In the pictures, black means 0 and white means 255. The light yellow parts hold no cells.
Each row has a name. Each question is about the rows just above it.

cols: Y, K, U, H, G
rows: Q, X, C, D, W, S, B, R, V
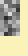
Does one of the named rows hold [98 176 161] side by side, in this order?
yes
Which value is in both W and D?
[124]

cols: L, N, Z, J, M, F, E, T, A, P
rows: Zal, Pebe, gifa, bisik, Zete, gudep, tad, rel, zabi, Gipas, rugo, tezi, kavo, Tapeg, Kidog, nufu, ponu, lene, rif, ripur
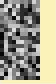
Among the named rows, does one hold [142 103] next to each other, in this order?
yes
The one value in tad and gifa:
[194]
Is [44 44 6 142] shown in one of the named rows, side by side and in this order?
no
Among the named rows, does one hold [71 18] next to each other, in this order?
yes
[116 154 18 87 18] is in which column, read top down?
J

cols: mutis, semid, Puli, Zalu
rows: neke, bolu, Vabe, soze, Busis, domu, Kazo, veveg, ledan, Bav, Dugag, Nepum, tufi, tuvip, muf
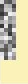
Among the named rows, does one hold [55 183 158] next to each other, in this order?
no
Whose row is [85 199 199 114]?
Vabe
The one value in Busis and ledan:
[144]
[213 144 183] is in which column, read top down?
mutis

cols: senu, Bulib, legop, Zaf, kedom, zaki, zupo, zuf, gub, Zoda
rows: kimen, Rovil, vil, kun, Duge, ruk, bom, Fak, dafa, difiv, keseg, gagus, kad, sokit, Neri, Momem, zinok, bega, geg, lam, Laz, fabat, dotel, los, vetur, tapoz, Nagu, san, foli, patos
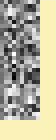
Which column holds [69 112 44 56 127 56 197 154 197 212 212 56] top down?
zaki
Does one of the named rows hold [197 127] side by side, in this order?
yes
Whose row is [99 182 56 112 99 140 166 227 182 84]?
kimen

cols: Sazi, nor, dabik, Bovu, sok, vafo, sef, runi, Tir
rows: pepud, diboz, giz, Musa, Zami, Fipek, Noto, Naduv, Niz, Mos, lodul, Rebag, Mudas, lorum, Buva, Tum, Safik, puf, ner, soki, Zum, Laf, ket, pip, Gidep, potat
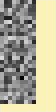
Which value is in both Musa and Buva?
[172]
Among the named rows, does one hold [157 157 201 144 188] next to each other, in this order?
yes
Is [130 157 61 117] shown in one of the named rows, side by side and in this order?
no

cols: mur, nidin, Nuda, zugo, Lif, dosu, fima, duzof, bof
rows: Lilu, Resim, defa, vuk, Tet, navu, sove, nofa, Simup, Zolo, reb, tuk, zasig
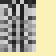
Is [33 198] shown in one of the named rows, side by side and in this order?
yes
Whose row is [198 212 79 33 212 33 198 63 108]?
Resim

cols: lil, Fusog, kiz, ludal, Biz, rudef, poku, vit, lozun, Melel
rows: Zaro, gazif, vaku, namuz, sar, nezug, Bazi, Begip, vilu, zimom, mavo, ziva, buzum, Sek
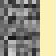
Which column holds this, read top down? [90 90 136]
lil
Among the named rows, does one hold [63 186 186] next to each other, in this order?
yes
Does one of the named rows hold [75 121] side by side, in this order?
yes
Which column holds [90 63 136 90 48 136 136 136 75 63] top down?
vit
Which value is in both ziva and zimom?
[105]

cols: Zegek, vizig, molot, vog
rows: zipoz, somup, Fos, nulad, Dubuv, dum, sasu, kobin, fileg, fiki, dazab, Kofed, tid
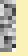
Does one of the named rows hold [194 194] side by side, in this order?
no
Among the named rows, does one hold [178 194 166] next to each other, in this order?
yes
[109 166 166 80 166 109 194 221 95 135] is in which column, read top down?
molot
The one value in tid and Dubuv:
[123]
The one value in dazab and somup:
[135]
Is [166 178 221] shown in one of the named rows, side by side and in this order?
yes

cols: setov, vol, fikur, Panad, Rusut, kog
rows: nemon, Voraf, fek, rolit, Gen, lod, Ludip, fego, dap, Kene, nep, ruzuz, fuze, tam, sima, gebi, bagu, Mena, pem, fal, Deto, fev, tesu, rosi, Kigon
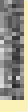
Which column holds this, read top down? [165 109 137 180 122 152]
fikur
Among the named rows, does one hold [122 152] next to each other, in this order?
no
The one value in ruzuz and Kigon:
[84]
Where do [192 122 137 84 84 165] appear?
pem
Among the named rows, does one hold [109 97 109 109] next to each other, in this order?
yes
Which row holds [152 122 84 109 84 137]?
Ludip
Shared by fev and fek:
[109]

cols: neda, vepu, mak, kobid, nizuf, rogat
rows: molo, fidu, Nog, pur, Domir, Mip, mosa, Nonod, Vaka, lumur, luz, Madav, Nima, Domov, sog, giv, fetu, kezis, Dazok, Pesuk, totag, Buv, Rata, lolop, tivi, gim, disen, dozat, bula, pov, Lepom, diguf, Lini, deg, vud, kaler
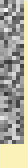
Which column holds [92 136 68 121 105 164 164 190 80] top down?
mak
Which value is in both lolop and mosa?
[178]
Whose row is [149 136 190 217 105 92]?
Dazok
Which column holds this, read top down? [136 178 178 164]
kobid
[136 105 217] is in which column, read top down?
vepu
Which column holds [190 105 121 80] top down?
nizuf
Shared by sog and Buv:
[149]

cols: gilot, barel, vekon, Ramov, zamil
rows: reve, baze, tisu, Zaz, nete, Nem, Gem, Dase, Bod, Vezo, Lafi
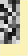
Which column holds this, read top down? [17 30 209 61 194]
gilot
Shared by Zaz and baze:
[209]
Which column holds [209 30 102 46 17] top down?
barel
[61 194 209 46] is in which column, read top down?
gilot
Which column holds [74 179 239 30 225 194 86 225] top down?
vekon
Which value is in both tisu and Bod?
[30]
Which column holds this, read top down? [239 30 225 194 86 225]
vekon

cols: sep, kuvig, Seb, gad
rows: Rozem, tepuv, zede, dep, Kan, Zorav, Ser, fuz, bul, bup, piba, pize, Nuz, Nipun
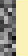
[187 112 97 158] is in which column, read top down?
sep
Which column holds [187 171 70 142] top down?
kuvig
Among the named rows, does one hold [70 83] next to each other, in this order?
yes
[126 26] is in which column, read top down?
gad

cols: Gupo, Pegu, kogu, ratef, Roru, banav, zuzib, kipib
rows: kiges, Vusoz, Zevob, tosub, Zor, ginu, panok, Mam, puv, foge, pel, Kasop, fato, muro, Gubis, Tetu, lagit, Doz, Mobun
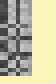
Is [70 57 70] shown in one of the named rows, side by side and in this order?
yes
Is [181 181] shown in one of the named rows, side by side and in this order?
yes
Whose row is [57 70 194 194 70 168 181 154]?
lagit
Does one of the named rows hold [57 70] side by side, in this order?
yes
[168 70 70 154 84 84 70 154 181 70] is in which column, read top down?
Pegu
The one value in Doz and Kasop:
[168]

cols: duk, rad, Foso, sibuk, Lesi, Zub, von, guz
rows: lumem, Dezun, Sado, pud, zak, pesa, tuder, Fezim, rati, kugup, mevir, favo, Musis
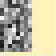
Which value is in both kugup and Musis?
[100]
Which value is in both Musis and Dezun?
[167]
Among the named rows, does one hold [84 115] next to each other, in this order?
yes

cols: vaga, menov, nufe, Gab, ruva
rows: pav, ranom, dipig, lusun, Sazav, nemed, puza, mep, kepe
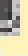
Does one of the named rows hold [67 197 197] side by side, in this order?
yes
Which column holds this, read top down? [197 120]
Gab
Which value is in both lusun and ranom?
[79]
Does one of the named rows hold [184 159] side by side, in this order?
no
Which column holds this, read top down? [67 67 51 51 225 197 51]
nufe
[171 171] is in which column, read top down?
menov
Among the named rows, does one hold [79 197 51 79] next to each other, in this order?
no

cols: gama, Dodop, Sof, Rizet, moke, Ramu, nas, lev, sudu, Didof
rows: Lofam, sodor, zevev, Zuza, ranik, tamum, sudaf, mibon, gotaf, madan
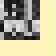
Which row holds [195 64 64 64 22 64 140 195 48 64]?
ranik
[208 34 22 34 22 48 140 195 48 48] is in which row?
Lofam
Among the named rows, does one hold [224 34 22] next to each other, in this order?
yes
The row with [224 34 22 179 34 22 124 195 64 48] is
sodor

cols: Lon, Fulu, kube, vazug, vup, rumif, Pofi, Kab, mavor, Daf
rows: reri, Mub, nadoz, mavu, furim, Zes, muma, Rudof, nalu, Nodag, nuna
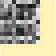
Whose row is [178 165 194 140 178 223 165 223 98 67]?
Nodag
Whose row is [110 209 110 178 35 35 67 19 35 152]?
Mub
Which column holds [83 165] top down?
Pofi
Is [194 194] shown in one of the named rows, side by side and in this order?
no
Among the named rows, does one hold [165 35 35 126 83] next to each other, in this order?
yes
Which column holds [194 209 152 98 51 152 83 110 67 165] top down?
Fulu

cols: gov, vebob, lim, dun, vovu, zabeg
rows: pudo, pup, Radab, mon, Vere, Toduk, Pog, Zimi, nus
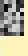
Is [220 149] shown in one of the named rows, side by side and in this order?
no
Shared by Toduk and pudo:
[92]
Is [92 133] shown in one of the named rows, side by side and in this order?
yes
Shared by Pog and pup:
[207]
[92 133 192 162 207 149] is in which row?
Vere
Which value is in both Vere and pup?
[207]
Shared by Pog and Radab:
[207]

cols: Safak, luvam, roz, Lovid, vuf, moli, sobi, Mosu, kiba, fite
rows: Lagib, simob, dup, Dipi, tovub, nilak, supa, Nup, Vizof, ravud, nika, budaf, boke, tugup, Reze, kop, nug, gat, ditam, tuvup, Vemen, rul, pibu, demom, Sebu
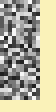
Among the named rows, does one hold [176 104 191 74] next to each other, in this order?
no
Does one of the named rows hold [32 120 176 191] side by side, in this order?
no
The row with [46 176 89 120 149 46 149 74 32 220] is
rul
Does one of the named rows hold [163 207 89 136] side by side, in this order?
yes
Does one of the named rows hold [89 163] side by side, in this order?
yes
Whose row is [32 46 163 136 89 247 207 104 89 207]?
ditam

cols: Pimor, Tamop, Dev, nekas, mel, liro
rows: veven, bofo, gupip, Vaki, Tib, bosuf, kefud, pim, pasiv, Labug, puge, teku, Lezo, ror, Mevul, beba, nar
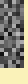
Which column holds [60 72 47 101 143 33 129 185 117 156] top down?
mel
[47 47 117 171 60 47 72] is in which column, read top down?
Dev
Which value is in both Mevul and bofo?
[101]
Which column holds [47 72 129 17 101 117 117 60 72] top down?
Dev

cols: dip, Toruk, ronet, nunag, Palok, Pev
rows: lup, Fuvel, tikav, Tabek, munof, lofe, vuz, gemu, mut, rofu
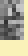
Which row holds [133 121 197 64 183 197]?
tikav
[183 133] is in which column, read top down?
Pev
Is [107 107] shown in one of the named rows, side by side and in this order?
yes

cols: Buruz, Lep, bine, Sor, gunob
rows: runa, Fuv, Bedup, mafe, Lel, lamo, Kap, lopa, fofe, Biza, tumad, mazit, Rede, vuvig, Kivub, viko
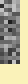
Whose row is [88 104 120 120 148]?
Lel
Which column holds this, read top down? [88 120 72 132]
Sor
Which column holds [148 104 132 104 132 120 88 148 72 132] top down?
gunob
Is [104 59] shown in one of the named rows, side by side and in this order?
yes

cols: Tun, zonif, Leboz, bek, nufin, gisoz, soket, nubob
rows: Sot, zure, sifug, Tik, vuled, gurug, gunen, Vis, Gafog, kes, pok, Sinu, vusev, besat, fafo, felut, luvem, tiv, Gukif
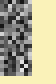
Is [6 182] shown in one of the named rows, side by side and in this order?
no
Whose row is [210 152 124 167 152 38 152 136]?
Gafog
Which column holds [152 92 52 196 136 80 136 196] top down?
nubob

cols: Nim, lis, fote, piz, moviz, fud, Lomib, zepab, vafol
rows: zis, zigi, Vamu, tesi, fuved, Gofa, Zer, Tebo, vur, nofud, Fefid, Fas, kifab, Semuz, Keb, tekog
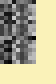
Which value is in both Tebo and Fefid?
[159]
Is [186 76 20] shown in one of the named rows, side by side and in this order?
no

